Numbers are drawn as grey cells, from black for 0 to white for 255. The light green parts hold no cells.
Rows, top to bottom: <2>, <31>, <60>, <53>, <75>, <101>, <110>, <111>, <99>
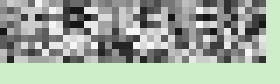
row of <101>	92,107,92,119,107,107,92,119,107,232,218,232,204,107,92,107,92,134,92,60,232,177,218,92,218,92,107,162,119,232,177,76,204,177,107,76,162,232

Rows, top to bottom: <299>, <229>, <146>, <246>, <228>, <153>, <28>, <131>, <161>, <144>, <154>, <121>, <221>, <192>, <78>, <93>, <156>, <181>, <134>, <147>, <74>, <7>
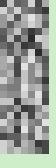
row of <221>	139,123,123,225,169,181,108
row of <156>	108,196,57,181,72,181,153
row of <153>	84,181,72,139,43,209,196
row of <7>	209,169,196,169,153,108,72

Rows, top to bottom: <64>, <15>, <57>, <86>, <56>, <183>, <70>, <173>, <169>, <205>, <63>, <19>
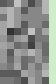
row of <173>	151,91,164,151,180,151,107
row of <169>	151,107,151,107,120,151,120
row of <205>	135,120,164,107,151,120,164
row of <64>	91,107,193,135,77,120,180

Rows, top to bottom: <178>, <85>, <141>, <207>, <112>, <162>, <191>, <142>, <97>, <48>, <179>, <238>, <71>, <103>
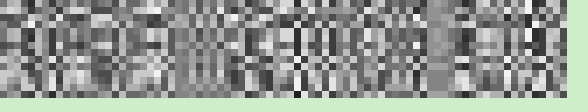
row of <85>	188,215,201,146,61,104,132,146,61,161,215,215,176,77,77,77,117,132,117,188,201,229,242,146,146,132,117,188,91,176,104,229,104,61,117,176,104,77,77,188,229,176,132,117,229,132,146,146,146,161,146,91,229,188,117,77,176,91,176,46,104,146,146,132,117,176,146,91,176,146,176,132,229,132,188,242,77,176,117,201,104
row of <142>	104,161,188,77,61,188,132,61,146,104,161,104,132,91,117,146,77,188,104,104,132,201,146,201,91,132,117,161,91,146,117,161,117,132,188,61,91,132,201,146,201,215,46,215,146,77,215,61,117,188,91,117,215,146,201,91,132,104,104,117,61,146,161,146,117,91,61,91,188,215,176,176,77,188,117,229,46,61,201,176,77
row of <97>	201,176,146,201,117,77,146,229,77,201,176,229,188,104,77,77,176,104,146,201,188,161,215,104,188,132,132,161,132,161,117,176,117,61,91,215,161,77,61,161,146,104,242,61,188,188,91,215,176,117,201,104,132,161,77,117,188,117,201,61,188,132,132,117,132,215,229,132,132,91,132,104,242,104,188,132,176,229,77,146,161
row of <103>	104,146,161,77,61,201,117,46,176,91,132,77,117,104,146,161,77,188,104,104,117,161,117,188,91,132,132,146,104,132,117,132,117,161,188,61,91,146,215,132,176,201,32,229,117,77,215,61,117,161,77,132,188,146,215,104,117,104,104,161,61,161,161,161,132,91,46,91,176,215,176,176,61,188,104,201,46,61,215,161,77

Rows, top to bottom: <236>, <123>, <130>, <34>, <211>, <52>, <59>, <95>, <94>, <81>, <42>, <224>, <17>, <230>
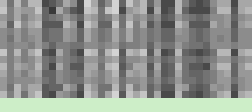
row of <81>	183,127,167,152,140,183,115,73,167,127,89,89,167,167,115,183,196,89,127,167,167,89,167,89,101,183,115,89,89,73,140,183,183,101,152,183

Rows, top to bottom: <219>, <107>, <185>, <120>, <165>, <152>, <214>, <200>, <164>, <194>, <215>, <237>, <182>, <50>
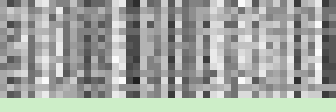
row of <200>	142,167,167,193,114,167,205,142,234,102,167,130,88,130,114,142,219,219,74,74,179,179,114,167,102,193,114,130,179,130,234,205,142,155,219,205,142,205,193,179,142,205,88,179,130,250,74,88
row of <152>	155,102,130,234,114,193,219,167,219,114,167,130,74,142,88,142,234,219,74,74,179,155,130,179,74,205,102,114,193,102,219,234,155,114,219,234,142,219,193,193,167,219,74,205,167,234,59,88

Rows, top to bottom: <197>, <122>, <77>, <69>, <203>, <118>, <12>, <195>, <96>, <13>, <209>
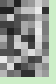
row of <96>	233,154,195,139,64,79,195
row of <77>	123,207,79,95,109,181,154
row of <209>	181,109,123,48,48,181,154

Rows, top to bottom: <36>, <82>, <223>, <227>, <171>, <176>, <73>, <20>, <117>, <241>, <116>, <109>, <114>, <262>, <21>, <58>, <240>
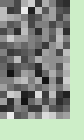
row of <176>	144,205,160,160,128,115,144,87,189,128
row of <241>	103,58,87,103,87,45,160,144,87,189
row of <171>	72,115,45,189,115,45,144,103,173,45
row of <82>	189,58,72,235,32,189,87,160,87,72

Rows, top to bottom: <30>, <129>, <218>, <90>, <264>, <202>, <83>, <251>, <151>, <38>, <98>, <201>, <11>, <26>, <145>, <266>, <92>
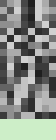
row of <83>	71,208,59,46,129,143,59,195
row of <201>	59,129,99,195,208,59,86,46

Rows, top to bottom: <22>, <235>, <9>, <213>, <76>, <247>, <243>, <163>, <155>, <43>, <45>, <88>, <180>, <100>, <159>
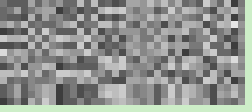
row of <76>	61,77,105,77,189,105,203,135,93,93,93,189,93,177,77,121,105,150,150,150,121,165,121,177,165,165,189,121,135,189,93,121,150,77,135
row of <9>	105,93,93,77,177,93,165,121,135,105,93,189,105,189,77,105,77,105,165,150,135,189,150,189,150,165,135,121,105,203,135,105,177,61,121

